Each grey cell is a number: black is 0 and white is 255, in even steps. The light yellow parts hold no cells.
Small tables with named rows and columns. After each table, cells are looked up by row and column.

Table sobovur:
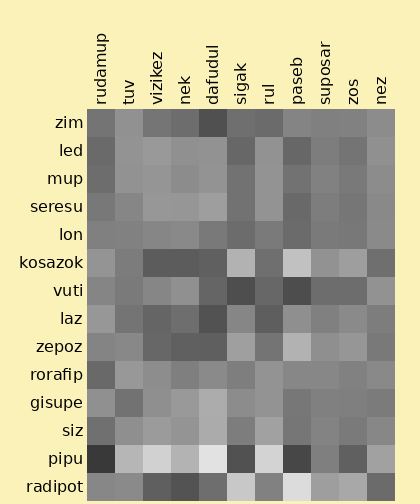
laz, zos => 138
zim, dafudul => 80
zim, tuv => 145
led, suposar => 125
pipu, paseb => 71
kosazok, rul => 111
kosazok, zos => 158
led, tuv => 147
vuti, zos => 109
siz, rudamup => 112
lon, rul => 122
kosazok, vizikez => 92
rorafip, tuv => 152
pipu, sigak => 81
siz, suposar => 131
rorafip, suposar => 135
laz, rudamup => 151
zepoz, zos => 150

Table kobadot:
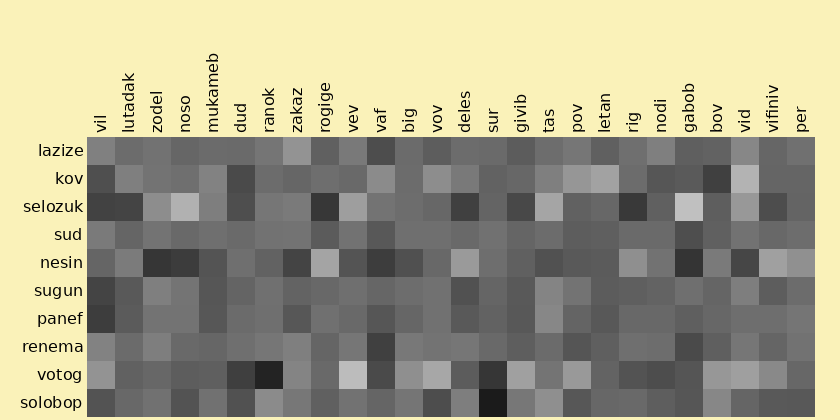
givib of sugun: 89
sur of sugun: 101
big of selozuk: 109
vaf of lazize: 77
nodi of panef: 104
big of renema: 120
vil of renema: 130
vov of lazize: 93
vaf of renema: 64
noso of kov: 111

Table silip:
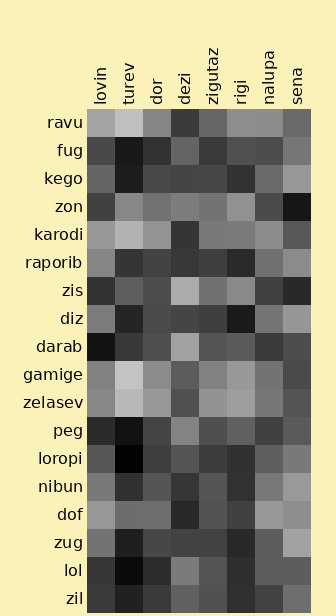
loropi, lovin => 87
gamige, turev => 195
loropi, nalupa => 94
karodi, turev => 178
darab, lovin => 19
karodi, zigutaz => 121
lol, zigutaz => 84
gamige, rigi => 152
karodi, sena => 88
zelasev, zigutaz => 146
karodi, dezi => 53
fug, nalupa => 77
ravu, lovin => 163

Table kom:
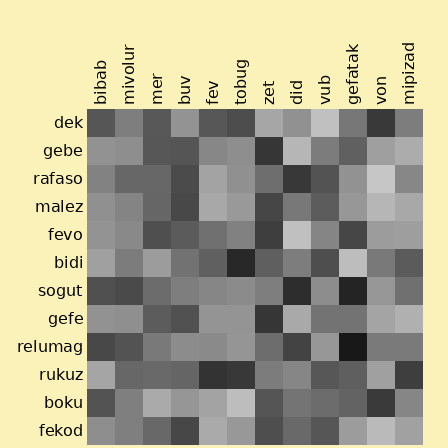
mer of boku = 170
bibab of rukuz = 165
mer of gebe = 87
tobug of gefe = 148
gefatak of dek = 119
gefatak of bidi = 189
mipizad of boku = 134

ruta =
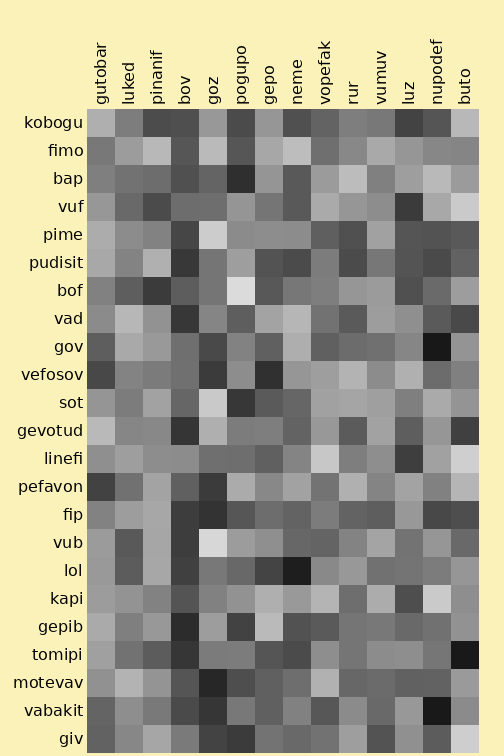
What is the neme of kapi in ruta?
153
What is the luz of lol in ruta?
116
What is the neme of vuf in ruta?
89
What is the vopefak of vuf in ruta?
170
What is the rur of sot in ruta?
165
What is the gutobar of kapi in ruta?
156
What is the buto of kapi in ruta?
142
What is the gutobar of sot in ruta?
149

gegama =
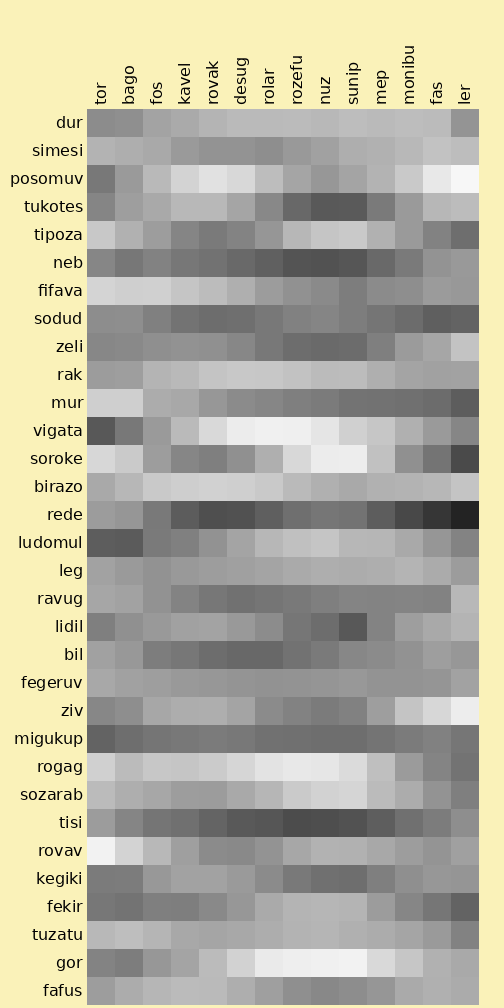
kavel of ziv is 173
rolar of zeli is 120
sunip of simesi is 174
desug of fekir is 151
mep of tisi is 94
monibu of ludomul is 169
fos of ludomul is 122
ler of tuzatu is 130
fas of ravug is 130
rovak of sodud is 109
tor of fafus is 157
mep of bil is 139
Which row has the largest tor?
rovav

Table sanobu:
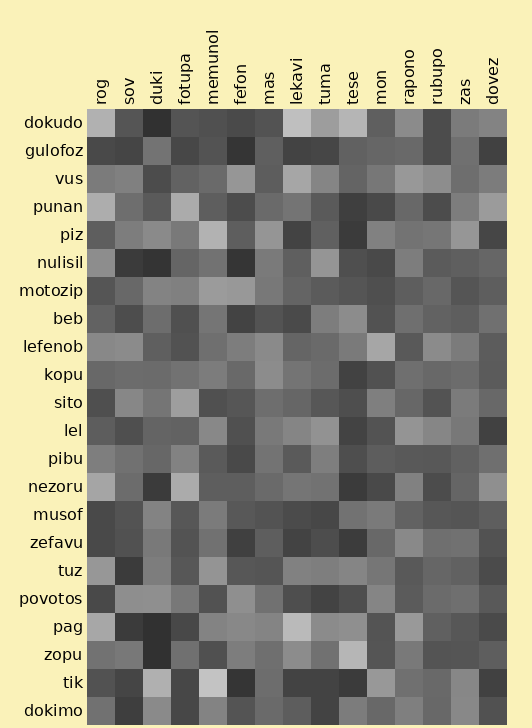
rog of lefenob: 136
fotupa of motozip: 128
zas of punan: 125
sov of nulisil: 59
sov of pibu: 113
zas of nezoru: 101
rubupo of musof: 87

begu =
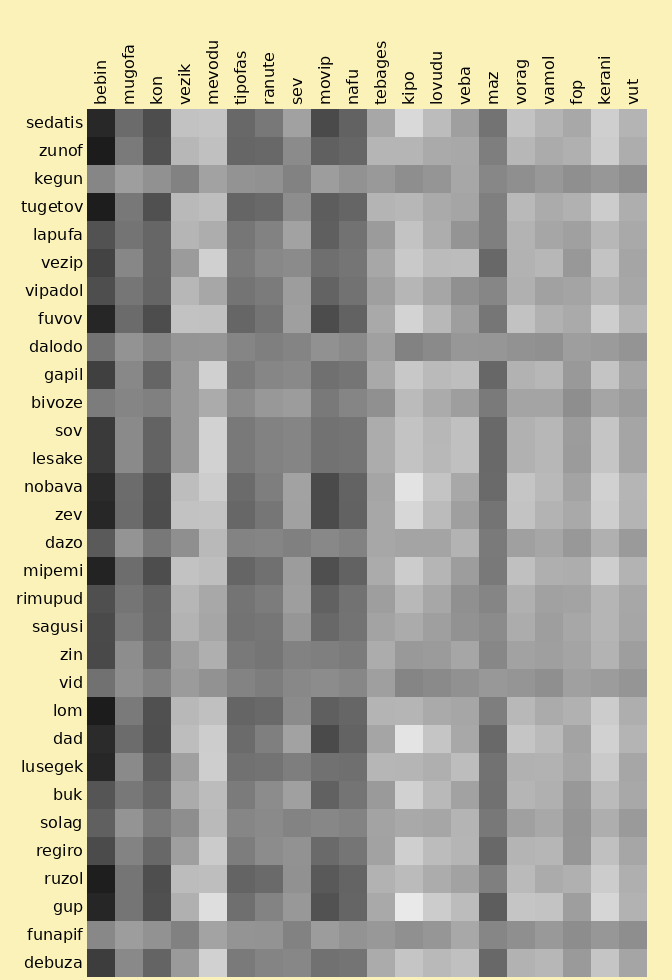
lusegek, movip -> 113
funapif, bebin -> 136
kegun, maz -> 135
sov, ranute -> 130
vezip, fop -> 152
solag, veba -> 180
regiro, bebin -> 75
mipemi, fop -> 173
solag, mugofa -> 148
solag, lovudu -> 166
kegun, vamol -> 152
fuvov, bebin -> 38
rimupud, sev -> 158
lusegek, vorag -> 177
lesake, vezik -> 154
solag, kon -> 122
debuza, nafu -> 116
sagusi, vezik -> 179
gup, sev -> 152
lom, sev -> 139

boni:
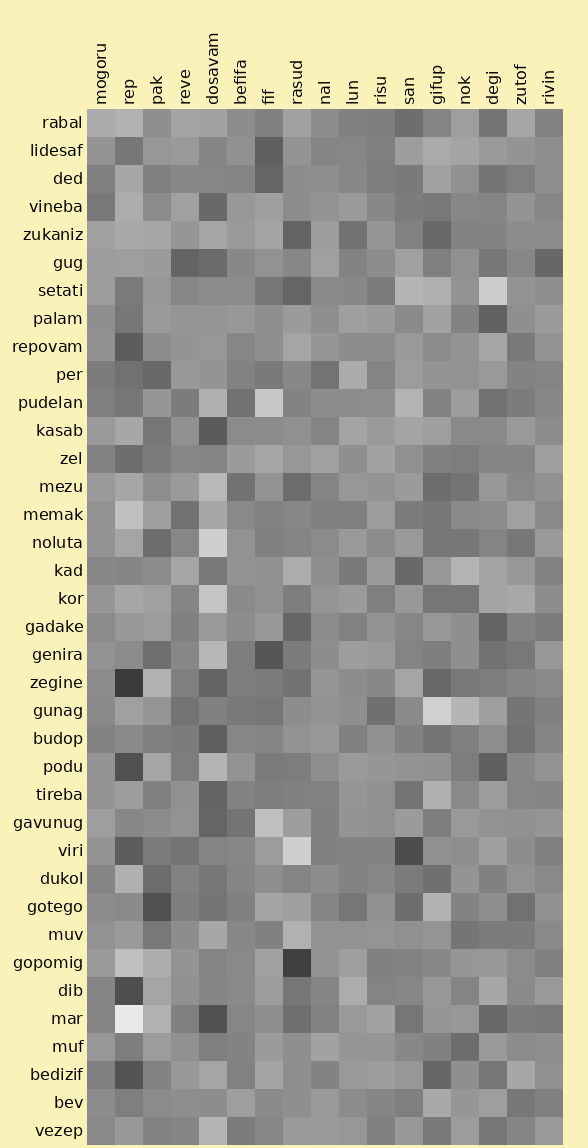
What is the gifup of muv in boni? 149
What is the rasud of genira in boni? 123
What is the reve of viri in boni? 116
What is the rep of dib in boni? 78
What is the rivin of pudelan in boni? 135
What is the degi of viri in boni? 159
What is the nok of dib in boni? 132
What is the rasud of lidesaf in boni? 148
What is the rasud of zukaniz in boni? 99
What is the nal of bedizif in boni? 131
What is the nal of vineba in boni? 147
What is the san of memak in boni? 124
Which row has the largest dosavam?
noluta

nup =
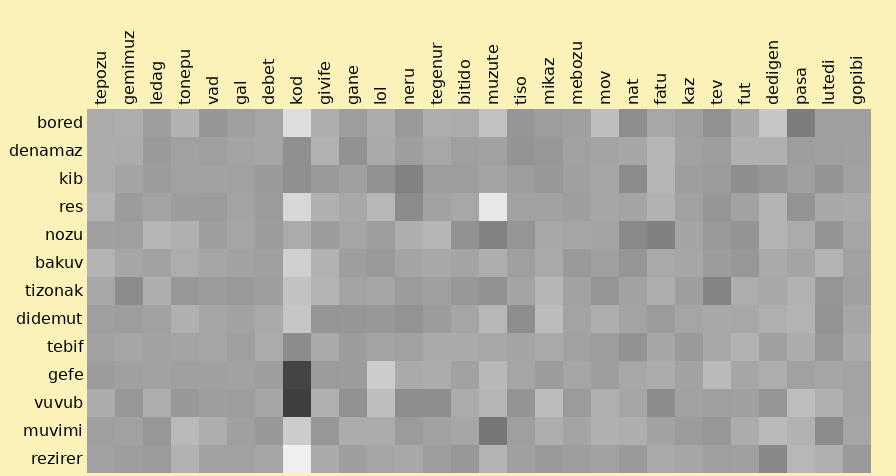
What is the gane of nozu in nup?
165
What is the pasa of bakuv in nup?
164
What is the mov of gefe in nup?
157
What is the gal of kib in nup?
161
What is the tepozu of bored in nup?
171
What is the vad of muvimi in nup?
173
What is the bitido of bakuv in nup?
164
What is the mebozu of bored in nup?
160
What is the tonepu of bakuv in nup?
173
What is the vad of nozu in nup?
158
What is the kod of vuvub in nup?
63
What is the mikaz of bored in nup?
157

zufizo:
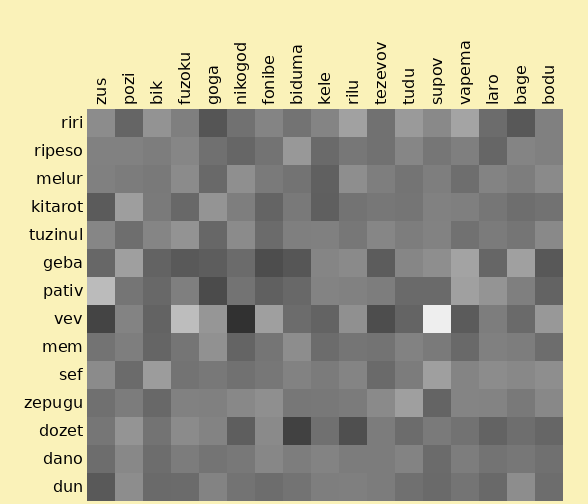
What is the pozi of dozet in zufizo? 148
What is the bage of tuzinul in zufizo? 117
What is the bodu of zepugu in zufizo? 136
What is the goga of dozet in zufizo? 131
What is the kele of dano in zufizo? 131
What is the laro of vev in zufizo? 125
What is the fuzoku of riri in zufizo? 127
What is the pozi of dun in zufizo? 141
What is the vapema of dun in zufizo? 116
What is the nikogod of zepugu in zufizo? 136
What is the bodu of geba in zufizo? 88
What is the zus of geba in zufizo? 103
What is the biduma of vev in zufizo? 108
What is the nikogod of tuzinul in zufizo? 139
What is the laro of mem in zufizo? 128
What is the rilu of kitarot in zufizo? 115
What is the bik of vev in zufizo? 99
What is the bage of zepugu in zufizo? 121
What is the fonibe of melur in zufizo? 122
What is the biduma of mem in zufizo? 141

